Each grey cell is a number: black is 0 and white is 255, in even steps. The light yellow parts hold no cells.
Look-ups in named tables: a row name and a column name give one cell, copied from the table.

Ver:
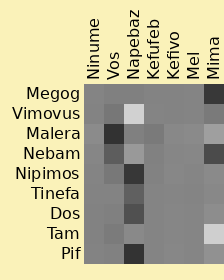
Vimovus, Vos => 119
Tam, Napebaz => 137
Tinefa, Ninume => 131
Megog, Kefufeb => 131
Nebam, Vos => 93
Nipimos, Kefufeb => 130

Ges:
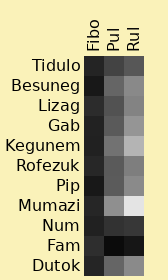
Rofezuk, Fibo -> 39
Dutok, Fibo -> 37
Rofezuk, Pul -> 90
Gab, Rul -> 149
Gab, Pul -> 90
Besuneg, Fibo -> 24
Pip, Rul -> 138
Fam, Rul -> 22
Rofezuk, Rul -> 126
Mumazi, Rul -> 228
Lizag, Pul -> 82
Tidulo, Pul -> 67
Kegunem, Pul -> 114
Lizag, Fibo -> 44
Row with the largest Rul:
Mumazi

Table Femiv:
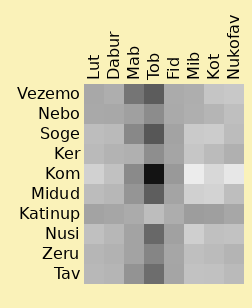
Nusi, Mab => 163
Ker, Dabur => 179
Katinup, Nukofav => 167
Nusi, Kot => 192
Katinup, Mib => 157
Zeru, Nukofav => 180
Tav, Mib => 194
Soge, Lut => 189
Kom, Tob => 19
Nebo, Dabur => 168
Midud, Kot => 211
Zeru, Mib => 191
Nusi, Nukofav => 194
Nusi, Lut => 192
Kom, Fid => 153
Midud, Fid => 164
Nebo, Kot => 181
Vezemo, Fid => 171
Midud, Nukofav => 190
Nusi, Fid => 161
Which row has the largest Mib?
Kom

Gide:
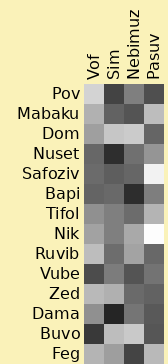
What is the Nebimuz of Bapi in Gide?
45
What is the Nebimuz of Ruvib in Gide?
163
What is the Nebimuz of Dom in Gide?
203
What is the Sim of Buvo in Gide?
189
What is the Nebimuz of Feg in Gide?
68
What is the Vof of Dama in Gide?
144
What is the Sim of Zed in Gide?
176
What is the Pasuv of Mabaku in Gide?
189
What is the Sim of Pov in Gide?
67
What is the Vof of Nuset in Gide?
103
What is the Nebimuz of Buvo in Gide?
201
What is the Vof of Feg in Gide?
180
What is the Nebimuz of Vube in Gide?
84
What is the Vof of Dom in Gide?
159
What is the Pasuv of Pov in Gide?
79
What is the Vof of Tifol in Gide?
144
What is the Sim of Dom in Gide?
198
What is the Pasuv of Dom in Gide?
101

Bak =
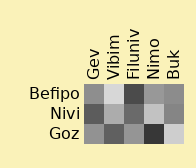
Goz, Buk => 206
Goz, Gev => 146
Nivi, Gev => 92
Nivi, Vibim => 172
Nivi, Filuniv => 106
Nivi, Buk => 133
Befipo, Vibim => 215
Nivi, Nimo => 194
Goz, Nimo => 55
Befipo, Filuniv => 75
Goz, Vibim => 96
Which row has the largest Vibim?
Befipo

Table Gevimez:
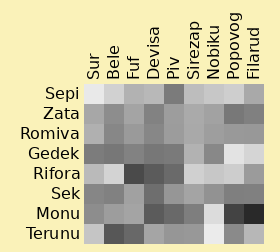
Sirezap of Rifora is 208
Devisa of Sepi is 184
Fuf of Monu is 164
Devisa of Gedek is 119
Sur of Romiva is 176
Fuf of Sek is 161
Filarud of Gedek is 213
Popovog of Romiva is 153
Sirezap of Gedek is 178
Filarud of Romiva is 152
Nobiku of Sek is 146
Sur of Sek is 134
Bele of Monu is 157
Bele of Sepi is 209
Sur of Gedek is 124
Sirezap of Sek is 164
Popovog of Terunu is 138
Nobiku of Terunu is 235
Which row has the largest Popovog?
Gedek

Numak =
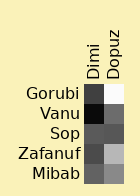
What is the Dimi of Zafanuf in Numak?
75
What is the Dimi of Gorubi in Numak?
64
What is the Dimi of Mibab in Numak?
98
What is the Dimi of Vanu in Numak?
10
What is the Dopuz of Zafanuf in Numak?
183
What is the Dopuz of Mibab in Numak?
137
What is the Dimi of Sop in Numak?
90
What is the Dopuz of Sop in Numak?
87
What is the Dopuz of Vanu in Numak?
108
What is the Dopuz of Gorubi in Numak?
251

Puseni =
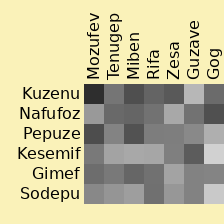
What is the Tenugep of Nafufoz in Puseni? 105
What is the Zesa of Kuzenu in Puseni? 89
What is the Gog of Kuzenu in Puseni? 107
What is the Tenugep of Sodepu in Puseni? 149
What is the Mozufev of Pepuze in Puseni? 77
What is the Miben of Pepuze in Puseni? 82
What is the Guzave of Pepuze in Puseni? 137
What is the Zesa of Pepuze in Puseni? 126
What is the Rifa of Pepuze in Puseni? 125
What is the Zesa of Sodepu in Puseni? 151
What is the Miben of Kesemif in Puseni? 168
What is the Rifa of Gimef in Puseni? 113
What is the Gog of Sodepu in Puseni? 201
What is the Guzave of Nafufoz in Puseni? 114

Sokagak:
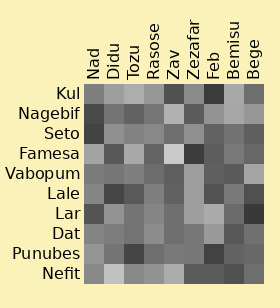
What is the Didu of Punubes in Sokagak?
116
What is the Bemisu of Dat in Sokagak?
87
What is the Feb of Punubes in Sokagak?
66
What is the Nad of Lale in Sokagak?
133
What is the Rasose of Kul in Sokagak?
151
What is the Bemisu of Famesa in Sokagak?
121
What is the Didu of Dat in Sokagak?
125
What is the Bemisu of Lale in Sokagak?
121
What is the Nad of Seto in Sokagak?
67
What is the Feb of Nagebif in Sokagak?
147
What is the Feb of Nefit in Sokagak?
92
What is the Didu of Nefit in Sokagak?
193
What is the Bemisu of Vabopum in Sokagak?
90
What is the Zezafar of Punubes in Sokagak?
120
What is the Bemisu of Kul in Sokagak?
168
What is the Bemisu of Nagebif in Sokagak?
166

